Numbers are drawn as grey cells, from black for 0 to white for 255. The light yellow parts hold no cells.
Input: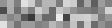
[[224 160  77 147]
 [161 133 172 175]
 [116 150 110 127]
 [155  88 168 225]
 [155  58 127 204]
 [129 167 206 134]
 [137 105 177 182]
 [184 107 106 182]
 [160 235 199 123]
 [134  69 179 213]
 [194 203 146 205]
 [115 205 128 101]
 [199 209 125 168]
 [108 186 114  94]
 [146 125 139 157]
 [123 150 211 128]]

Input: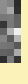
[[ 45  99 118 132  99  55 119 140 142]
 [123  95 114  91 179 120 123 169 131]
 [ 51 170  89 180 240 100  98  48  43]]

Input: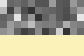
[[144 104  97 183 225]
 [159 155 113  64 102]
 [ 98 133 228 141 109]
 [ 64 149  98  77  97]
 [ 81 189 150  51 123]
 [138 131  51 114  84]
 [ 61 123  98 105  84]
 [ 96 127 123  99 156]
 [206 108  90  90  89]
 [ 50 172  76  79  84]
 [139 133  94 125 153]
 [105 126 230 160 116]]

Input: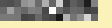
[[121 106  83]
 [121 160  79]
 [119 117  89]
 [ 69 103 146]
 [ 74 127 156]
 [104 122 106]
 [ 77  72 174]
 [ 69 254 101]
 [ 24 105 206]
 [176  82  60]
 [117 105  94]
 [143 101  79]
 [212  65  30]
 [104  71 129]]

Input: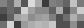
[[111  63  84 130]
 [212  97 106 105]
 [ 63 165  93 175]
 [155 175 210  86]
 [173 141 160 219]
 [184 155 137 171]
 [178 162 136  59]
 [199 127  97 127]
 [ 80  79 171 120]
 [ 80 110  75 100]
 [142 176 137 195]
 [ 84 140 203 121]]

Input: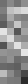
[[134 188 105 129 148  83 185 227  92 110 127 112]
 [122 138 101 145 142 163 218 177 136 168 191 136]
 [120 108  95 108 143 224 145  86 198 134 204 114]
 [ 44  72 137 115 229 172 137 162 143 127 218 141]]

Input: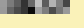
[[153 155]
 [101 123]
 [ 74  93]
 [ 53  51]
 [ 11 104]
 [161 192]
 [125  92]
 [ 76 178]
 [117 126]
 [153  69]]

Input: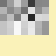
[[195 195 150 180 116]
 [206 209 190 139 157]
 [248 247 126 163 208]
 [203 208 219 114 156]
 [233 229  39 225  58]
 [176 180 217 143 134]
 [150 151 213 178 136]]
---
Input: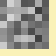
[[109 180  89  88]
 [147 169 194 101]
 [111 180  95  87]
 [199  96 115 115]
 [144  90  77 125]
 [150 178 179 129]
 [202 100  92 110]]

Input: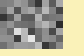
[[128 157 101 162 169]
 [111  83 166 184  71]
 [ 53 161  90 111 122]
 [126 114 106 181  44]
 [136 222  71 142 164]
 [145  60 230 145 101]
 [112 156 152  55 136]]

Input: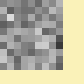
[[132 139 141 158 181]
 [178 127 114 126 160]
 [132 136 171 156 148]
 [ 96 146 122 175 124]
 [119 176 157 102 149]
 [175 115 155 189  83]
 [109 160 122 204  57]
 [191 142 104 145 155]
 [199 102 174 160 112]
 [130 114 182 190  96]]

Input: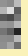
[[146 187]
 [180  94]
 [ 88 118]
 [150 182]
 [117  35]
 [139 184]
 [143 109]]

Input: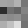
[[164 178]
 [ 45 100]
 [145 144]
 [174 221]]

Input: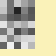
[[206 201 134]
 [195  35  85]
 [139  81  89]
 [227 194 214]
 [118  73  88]
 [217 187 218]
 [101  90 184]]

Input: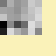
[[120 149 202]
 [163 146 195]
 [196 156 190]
 [  4  69 220]
 [ 32 177 216]]
